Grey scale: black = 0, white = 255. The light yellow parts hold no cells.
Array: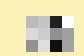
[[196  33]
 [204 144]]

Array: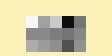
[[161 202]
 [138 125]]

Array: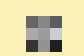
[[135  92]
 [156 206]]

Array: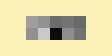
[[146 108]
 [201  13]]

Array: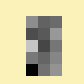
[[ 98 107]
 [ 89 152]]

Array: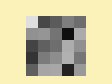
[[ 72  91]
 [149 116]]

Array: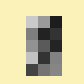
[[154  29]
 [ 34  51]]

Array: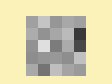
[[196 150]
 [146 167]]

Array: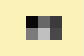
[[104  59]
 [192  72]]
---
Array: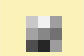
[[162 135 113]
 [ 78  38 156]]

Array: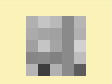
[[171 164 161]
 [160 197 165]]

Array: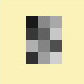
[[ 56  97 199]
 [175 132  79]]

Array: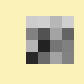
[[129  82 163]
 [181  34 117]]

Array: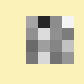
[[144 220 144]
 [106 158 133]]

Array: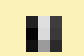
[[  3 218  57]
 [ 17 155  42]]

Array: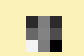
[[104 131  77]
 [243 125   1]]

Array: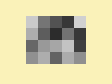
[[174  93  44]
 [103 153 166]]

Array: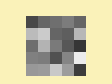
[[187 203 101]
 [110 179 122]]
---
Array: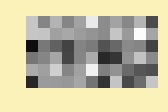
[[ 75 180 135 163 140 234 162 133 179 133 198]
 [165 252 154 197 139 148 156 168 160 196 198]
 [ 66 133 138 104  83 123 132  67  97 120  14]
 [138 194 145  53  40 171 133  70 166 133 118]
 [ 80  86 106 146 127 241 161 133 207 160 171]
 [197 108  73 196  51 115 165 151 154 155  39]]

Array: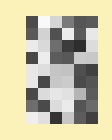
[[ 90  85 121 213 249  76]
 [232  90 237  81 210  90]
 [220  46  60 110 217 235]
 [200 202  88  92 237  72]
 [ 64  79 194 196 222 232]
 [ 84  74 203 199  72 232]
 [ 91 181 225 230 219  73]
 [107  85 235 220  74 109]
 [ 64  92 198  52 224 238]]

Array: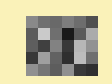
[[ 79 109 125 105 112 137]
 [171  91  25 111 202  91]
 [146 183  56 130  64  94]
 [111 188  47  98 159  56]
 [ 47  57 144  93 118 144]]

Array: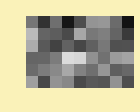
[[ 19 107 151 148  77  22 111  50 118]
 [ 58 100 127 120 167  74  93 100 186]
 [ 81  80 120  96  71  98  66  89 172]
 [163 155 113 145 214 219 124 102 101]
 [104  95 150 111 130 168 137 124 107]
 [ 78 146  85  89  74 136 147  72 159]]

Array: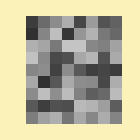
[[ 98  83 155  71 173 140 107  61]
 [104 120 178 150  54 190 133  49]
 [162 128 135 196 196 121 165 176]
 [170  82 181 167  80  73 137 193]
 [ 60  70  63  89 140  65 141 134]
 [173  72 138 141 170  87  48 168]
 [187 105  94 129 188 142 190 139]
 [ 93 158 179 185  78  81  62  89]
 [132 172 135 167 117 174 160 125]]

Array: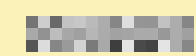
[[134 172 194 148 149 222 134 172 186 199 195 105 206 116]
 [160 172 152 170 170 164 162 171 182 160 167 189 146 169]
 [135 172 228  67  74 227  62 169 122 210 154 134 220  85]]

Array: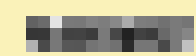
[[117 122 113 123 125 171 136 125 130 120 121 228 107  98]
 [134 122 105  60  66  34  71 122  60  67  66 119  55  54]
 [193 122  73 118 118  43 113 122 116  86  87 120  74 177]]
